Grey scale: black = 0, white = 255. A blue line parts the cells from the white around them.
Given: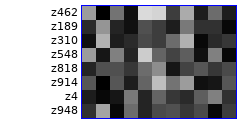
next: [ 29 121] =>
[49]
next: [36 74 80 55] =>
[74]
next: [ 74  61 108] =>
[177]
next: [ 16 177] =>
[29]
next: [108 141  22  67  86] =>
[55]

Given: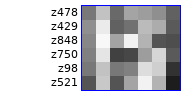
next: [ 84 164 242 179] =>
[29]
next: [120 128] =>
[221]
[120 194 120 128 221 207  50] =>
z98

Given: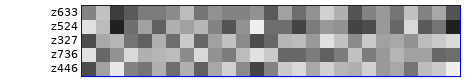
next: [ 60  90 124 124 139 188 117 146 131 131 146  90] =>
[161]
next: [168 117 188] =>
[202]
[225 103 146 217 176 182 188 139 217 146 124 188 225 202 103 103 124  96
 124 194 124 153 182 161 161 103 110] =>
z736

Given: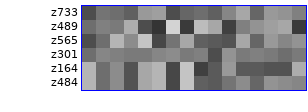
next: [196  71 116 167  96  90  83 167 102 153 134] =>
[147]
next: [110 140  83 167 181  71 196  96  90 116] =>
[140]

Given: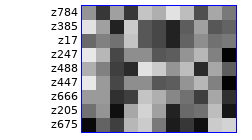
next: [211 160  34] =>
[105]
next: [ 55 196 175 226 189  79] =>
[167]

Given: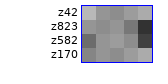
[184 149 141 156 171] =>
z42
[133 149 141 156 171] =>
z170
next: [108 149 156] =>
[141]
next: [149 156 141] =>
[64]

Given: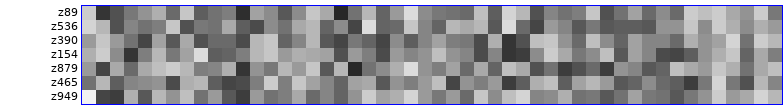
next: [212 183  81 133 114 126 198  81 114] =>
[162]
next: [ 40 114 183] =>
[100]

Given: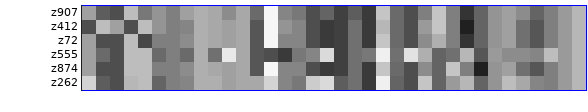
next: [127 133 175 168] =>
[160]
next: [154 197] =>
[127]
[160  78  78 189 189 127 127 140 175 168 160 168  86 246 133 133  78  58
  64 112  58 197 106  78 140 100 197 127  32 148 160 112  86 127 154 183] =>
z874
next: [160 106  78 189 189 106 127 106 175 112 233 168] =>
[86]
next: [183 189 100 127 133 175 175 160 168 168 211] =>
[133]
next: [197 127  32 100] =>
[148]
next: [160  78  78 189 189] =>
[127]

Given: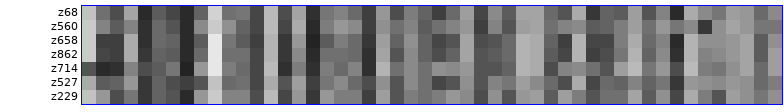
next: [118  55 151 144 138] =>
[151]
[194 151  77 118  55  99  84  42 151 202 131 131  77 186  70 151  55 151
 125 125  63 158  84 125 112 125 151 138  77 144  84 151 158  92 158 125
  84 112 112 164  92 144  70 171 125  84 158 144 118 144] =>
z229
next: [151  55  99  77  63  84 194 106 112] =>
[70]

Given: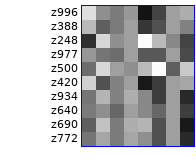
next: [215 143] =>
[159]
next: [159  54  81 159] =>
[129]
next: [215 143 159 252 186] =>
[136]
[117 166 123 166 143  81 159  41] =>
z772
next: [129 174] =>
[136]
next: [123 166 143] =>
[81]
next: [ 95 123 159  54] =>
[81]

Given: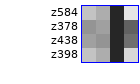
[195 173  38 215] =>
z398
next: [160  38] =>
[97]
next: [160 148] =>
[38]

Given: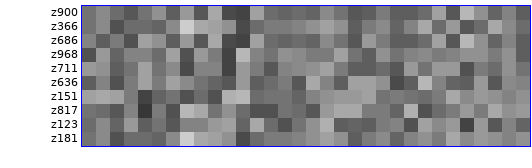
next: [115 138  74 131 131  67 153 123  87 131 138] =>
[145]
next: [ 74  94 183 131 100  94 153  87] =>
[138]
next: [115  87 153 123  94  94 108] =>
[161]
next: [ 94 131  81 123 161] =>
[123]
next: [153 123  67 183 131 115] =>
[145]

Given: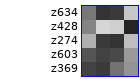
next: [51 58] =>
[199]
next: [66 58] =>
[114]

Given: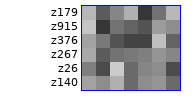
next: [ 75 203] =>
[106]
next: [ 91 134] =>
[176]
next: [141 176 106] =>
[141]
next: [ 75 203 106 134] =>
[141]

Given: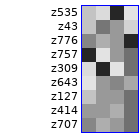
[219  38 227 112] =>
z309
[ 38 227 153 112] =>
z757
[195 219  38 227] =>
z535
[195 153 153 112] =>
z127
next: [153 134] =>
[168]

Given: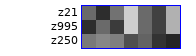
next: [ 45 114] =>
[206]
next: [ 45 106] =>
[59]
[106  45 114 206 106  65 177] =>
z21
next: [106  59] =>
[206]
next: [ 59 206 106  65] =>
[177]

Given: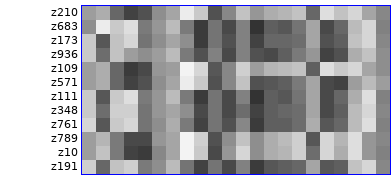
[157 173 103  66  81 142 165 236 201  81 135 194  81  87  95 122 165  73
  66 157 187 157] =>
z571
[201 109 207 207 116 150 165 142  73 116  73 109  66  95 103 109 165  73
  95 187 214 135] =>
z348
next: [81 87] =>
[95]
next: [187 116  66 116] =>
[73]

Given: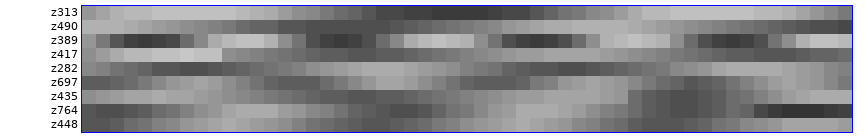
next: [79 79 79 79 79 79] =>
[86]
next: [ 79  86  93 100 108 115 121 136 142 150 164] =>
[171]
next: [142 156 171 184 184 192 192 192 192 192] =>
[192]
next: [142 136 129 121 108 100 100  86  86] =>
[79]

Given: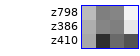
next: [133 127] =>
[230]
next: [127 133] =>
[244]
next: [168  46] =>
[106]

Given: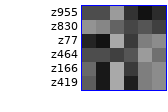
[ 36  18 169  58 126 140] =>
z77
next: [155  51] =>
[18]
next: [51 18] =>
[44]
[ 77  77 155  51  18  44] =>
z955
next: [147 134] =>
[99]
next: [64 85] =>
[155]

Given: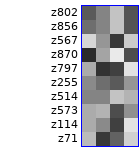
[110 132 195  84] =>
z856
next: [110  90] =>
[150]
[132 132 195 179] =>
z514

